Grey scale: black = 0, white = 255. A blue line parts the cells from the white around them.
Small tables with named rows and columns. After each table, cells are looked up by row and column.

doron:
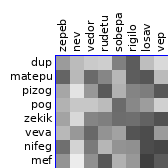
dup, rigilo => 92
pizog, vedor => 152
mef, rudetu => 87
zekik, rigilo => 111
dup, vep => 217
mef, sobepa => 177
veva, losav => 76
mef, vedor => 144
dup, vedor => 202
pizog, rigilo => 132
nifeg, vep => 70
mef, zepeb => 148
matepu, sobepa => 183
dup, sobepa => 128
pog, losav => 157
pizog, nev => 227
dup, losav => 190
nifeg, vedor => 122
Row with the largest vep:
dup

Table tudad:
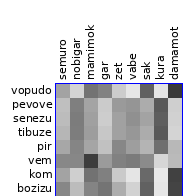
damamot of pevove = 207
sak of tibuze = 172
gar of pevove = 203
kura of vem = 214
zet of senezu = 161
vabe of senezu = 144
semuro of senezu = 188
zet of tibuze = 161
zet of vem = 129
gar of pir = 193

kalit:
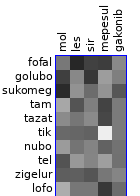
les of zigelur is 95
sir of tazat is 138
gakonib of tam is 123
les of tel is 152
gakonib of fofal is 137
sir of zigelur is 85
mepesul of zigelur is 119
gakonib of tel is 113
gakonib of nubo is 114
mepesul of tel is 159
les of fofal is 39
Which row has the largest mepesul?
tik

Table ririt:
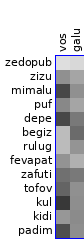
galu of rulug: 148
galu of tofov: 144
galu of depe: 121
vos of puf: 136
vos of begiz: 188
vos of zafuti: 112
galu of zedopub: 216
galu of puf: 165
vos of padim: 78
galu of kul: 142
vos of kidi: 151
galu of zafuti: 121
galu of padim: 142
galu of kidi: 139
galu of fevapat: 176
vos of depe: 71
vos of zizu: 144
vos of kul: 56
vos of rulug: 187

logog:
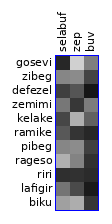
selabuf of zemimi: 119
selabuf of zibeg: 134
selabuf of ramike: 88
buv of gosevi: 127
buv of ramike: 39
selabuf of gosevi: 39
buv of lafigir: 26
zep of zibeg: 139
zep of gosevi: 208
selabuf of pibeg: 134
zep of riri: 49
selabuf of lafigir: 116
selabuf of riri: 47
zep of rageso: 131
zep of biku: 173
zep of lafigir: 74
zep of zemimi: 55
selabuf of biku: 160

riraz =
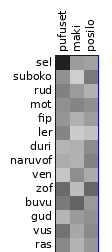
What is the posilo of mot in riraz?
143
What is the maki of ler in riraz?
203
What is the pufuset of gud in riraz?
181
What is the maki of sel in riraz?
156
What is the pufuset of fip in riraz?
150
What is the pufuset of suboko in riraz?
145
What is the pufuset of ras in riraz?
136
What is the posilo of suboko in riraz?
121
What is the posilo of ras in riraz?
152
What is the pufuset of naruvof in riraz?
172
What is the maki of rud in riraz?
155
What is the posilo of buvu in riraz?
153
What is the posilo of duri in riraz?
141
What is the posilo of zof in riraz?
102
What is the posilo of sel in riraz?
161
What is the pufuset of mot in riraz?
144
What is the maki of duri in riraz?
176
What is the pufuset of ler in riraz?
133
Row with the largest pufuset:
ven

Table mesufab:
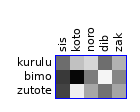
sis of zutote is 67
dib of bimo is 245
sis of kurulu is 109
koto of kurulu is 193
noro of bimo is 124
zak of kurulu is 178
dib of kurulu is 110
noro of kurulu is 214

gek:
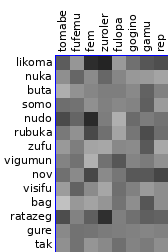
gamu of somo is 95
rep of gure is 129
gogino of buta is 137
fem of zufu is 164
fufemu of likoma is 150
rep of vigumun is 144
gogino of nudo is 107
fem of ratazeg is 95
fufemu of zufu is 126
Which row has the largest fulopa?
nudo

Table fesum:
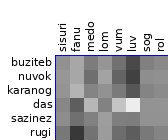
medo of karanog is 132
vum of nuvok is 100
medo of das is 183
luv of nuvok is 65
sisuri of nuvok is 151
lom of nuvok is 163

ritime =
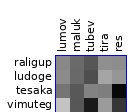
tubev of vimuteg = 26
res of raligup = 141
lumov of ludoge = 139
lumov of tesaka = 117
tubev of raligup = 86
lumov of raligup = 136
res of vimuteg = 54
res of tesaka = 8
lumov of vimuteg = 195
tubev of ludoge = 78
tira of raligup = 143
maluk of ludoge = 105
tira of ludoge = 165
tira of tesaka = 126
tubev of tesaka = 130
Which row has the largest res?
ludoge

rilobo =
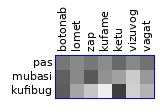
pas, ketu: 105
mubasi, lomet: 137
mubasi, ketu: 162
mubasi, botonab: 96
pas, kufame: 140
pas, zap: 120
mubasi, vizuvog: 204
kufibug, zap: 198
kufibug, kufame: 238
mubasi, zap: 88
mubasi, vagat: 153
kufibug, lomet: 164
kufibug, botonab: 92
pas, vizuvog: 136
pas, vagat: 114
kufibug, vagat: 179
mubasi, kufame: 145
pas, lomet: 137
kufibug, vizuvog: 208

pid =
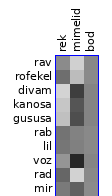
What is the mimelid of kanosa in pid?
85
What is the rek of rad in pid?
102
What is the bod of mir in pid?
139
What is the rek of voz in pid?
149
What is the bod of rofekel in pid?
138
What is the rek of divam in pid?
211
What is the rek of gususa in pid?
192
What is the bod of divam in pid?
132
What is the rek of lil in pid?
118
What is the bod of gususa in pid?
132
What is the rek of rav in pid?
139
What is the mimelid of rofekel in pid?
188
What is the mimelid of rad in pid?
210
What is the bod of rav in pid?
136
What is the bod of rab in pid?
137
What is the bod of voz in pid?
133
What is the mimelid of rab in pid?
130
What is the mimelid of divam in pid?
62
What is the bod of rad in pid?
137
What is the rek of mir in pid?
122
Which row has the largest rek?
divam

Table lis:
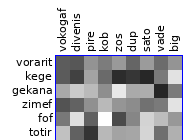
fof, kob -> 254
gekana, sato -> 173
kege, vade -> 122
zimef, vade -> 122
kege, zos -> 44
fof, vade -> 189

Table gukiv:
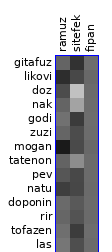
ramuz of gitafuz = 100
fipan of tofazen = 109
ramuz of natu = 62
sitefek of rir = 83
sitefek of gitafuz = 50
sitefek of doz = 193
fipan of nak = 108
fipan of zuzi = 108
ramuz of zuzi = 101
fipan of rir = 106
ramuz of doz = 76
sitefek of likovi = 72
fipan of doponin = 107
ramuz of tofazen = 111
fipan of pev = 107
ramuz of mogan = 26
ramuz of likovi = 45
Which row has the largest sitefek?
doz

